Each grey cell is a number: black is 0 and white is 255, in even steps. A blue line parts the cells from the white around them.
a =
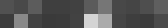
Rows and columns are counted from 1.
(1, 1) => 81
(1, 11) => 78
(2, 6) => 66
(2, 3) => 66
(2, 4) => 58
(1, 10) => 69
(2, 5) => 59

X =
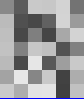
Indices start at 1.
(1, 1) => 137
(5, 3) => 230
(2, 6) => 155
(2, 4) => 97
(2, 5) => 212
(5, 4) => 88
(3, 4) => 69
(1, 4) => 199
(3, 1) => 191
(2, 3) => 72
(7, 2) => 173
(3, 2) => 72
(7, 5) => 64

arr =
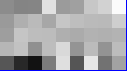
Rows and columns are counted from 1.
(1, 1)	140
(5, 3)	18
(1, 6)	160
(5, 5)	223
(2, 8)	185
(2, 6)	190
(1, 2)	132
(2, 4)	167
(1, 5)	155
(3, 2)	197
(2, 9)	206
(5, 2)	40
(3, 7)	178

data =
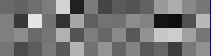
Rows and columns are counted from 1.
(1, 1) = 105
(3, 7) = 126
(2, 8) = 115
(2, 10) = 140
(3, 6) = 83
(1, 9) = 91
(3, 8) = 102
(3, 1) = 127
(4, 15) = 145
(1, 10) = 83
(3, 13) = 205
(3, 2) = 140
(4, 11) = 88
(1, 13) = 173

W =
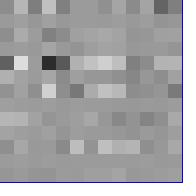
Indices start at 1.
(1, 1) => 141
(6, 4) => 166
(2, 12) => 148
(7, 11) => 144
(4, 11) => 153
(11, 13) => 168
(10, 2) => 158
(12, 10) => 155
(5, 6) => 177
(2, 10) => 153
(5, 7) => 193
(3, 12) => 160
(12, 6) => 155
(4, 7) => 158
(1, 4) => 192
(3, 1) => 142
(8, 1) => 159
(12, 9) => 155
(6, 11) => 151
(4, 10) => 152
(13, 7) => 159
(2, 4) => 160
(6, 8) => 151
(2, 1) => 154
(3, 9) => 163
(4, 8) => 163
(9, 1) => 181
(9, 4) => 149
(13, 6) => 154
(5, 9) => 190
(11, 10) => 180
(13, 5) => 155
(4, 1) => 154
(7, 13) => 122
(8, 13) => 156

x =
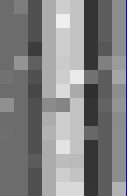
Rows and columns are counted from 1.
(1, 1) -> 108
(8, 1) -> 144
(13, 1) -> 108
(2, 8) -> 93
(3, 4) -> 172
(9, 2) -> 108
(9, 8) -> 93
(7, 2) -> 108
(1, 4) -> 172
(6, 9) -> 166
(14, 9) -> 178
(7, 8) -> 93
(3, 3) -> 80
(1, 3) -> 80
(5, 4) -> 172
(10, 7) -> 104
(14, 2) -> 108
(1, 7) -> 52
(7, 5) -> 219
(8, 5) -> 133
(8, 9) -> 148
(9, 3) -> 80
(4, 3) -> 60
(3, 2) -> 108
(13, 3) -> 80
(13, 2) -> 108
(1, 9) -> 141
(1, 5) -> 206
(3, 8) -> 93
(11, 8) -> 93
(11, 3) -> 80
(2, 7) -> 52
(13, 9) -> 141
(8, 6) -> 195

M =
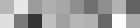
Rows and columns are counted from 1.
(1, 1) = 183
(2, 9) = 252
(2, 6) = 182
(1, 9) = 179
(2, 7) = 178
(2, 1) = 223

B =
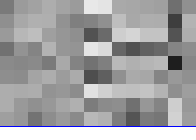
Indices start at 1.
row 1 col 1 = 122
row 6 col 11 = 167
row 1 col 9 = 169
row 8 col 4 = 152
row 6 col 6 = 171
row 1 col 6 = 155
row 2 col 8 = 144
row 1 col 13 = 111
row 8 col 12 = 132
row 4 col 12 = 104
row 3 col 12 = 195
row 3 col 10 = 213
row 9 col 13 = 210
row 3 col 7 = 82
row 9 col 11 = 123
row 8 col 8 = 139
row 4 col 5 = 150
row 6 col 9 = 144
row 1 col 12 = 160
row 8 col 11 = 151
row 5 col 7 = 114
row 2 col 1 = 143
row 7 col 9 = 193
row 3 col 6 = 143
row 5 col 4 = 122
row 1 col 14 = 144
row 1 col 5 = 163
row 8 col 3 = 144
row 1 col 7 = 232
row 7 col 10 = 191
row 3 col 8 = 106
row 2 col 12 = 173
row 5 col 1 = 138
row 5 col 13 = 30

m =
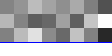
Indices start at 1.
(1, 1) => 132
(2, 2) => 132
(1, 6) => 170
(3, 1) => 129
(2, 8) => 253
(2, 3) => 94
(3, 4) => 139
